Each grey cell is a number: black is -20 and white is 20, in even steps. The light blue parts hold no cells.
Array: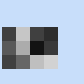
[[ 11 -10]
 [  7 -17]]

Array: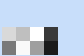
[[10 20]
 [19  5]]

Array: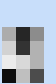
[[-14   2]
 [-12   8]]

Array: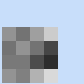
[[-2  5]
 [ 3 -2]]

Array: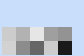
[[ 8 16]
 [ 2 -4]]

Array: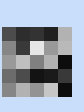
[[-13 -12]
 [-11  16]]

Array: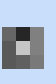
[[-14   0]
 [ 11   0]]
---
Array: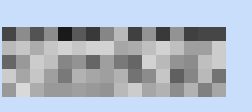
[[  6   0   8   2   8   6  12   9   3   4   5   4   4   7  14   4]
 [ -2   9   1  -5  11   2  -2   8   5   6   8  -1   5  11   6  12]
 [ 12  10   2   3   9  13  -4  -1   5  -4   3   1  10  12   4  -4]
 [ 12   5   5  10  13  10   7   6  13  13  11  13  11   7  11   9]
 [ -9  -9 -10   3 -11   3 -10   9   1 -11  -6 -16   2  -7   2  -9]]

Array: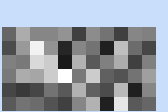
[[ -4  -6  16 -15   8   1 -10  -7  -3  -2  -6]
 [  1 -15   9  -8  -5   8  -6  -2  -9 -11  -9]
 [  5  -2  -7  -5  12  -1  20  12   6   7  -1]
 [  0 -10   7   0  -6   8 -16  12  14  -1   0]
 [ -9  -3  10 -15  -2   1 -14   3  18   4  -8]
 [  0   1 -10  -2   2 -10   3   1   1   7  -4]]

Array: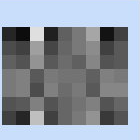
[[ -7 -11   3  -1  -4 -10  10 -14 -10]
 [ -4  -7   0  -2  -4  -7   0  -6  -7]
 [  1   1  -6  -1  -3   0  -8   0  -1]
 [ -1   0  -5  -2  -2  -1  -6   0  -1]
 [ -6  -7   1  -5  -3  -6   3  -7  -5]
 [ -6 -10   2  -1  -4  -9   5 -10  -8]
 [-10 -17   6  -1  -5 -15  15 -18 -14]]

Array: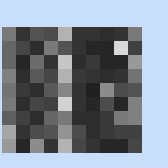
[[ -9 -14 -14 -12  -9   8 -12   2 -14   4]
 [-10 -10 -11 -13  -8   3  -7  -8 -12   6]
 [  0  -1 -11 -13 -13  -1  -4 -13 -10  -5]
 [  0 -14  -8 -14 -12  13 -10  -9 -13  -1]
 [ -7  -8   2 -15 -12   1  -6 -13 -11  -2]
 [ -2 -12 -13 -12 -11   8  -9  -6 -13   0]
 [  4 -14 -14 -11 -13  11 -12  -3 -14  -4]
 [-10  14 -14 -14 -12  -7  -1 -13  -9  -4]
 [ -1 -12 -13 -12 -12   8  -8  -7 -12  -1]]

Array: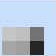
[[-14   5   6]
 [ -2  10  11]]

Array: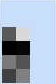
[[  0 -10]
 [ -7  -1]
 [-19 -20]
 [ 14  -6]]
